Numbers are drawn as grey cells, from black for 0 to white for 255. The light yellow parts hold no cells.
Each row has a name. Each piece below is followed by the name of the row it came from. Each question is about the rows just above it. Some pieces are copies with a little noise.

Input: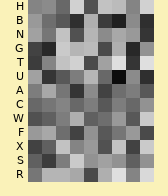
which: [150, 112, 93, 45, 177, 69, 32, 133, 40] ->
B
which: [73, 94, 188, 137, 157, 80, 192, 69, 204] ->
X
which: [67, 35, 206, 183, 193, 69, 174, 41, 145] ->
G
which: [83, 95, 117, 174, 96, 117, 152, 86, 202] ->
W
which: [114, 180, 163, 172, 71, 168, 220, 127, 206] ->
R

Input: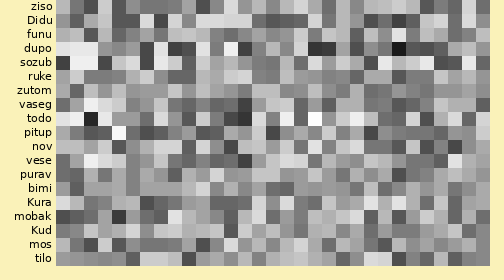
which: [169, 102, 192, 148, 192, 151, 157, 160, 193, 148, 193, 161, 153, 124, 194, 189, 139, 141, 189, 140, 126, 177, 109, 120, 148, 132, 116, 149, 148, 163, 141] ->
zutom
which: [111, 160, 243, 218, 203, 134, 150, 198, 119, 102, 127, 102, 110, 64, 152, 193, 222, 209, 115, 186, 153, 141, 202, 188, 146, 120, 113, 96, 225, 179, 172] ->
vese
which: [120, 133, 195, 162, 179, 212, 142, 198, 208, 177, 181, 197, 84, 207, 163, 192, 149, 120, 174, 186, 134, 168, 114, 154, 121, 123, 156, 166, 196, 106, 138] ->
Kud
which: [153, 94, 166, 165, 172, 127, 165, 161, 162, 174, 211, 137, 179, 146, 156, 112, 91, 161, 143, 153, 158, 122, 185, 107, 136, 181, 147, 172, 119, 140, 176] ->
bimi
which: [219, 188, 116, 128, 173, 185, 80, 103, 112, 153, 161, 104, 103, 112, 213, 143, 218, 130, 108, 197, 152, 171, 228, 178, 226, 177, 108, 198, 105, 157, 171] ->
Kura
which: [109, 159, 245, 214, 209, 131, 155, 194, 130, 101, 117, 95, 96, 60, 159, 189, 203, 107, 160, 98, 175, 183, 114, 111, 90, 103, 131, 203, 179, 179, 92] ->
vaseg
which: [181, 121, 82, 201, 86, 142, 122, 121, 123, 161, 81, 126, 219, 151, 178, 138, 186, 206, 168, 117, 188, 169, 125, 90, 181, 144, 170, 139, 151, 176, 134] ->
mos

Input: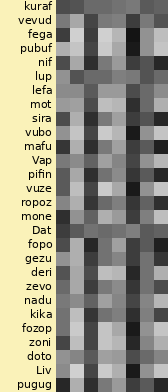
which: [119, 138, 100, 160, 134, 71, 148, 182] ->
Vap
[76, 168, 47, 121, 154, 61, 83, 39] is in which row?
nif
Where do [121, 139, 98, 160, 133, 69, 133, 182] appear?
nadu

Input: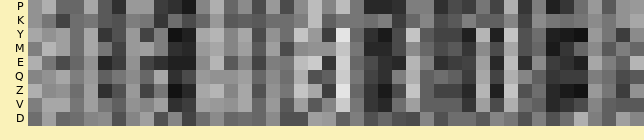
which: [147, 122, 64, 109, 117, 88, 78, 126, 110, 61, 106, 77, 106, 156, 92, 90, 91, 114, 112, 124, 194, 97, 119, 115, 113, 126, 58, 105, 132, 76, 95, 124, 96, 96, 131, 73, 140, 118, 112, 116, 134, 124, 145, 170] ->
K
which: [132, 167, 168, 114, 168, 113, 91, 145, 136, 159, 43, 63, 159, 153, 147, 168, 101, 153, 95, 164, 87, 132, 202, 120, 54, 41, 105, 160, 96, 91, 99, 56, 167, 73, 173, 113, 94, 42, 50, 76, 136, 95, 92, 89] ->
V
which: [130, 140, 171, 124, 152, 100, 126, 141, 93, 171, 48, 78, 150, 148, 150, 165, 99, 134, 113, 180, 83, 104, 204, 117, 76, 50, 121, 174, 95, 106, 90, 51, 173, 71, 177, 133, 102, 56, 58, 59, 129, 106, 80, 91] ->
Q
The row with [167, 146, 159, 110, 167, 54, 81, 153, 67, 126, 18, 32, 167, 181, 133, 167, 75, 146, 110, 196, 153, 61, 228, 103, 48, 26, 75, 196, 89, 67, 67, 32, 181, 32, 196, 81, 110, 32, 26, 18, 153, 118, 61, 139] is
Y
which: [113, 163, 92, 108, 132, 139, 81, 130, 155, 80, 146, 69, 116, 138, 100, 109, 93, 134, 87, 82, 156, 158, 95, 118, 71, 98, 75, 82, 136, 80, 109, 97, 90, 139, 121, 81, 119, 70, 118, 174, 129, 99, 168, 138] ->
D

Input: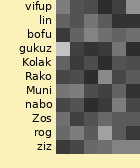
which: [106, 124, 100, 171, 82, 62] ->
rog
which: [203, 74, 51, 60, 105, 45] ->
gukuz

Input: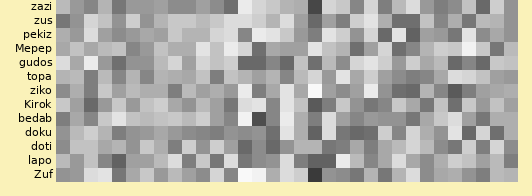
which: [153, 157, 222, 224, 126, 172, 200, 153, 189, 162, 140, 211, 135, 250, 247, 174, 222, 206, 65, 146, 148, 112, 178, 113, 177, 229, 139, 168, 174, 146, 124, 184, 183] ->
Zuf
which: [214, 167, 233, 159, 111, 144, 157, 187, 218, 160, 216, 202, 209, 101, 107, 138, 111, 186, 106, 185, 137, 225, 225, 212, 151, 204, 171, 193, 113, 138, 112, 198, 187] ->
gudos
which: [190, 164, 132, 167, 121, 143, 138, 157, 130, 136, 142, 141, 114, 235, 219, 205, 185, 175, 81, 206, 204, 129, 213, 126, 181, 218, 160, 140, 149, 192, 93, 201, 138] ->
zazi
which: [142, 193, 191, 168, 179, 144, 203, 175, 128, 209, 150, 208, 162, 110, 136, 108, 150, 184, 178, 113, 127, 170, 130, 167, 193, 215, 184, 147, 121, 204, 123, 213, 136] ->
doti
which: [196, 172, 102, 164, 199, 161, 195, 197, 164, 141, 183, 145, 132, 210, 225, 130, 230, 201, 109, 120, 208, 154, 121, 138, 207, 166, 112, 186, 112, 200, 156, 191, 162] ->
Kirok
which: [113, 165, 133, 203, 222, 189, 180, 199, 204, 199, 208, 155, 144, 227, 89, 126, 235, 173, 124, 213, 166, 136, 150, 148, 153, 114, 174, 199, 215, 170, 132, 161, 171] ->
bedab

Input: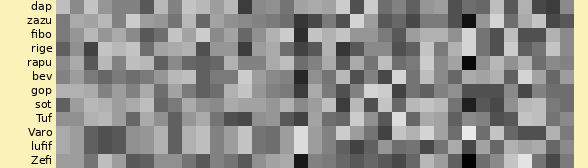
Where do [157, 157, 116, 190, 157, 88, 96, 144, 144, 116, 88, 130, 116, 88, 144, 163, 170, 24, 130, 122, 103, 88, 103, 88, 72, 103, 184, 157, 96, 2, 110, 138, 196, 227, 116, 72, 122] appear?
Zefi
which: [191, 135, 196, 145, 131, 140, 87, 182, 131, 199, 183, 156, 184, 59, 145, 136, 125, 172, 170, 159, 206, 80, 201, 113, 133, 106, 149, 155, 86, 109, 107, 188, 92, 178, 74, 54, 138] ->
dap
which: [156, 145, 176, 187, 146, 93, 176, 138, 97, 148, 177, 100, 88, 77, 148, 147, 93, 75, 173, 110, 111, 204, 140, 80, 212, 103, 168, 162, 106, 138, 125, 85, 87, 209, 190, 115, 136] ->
Tuf
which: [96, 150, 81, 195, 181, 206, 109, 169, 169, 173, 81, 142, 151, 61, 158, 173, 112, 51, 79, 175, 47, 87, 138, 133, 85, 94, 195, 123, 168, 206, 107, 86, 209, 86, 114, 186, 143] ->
rige
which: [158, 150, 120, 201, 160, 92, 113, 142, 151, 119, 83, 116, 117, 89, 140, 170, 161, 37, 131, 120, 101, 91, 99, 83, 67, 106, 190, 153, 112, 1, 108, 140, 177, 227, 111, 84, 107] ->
Zefi

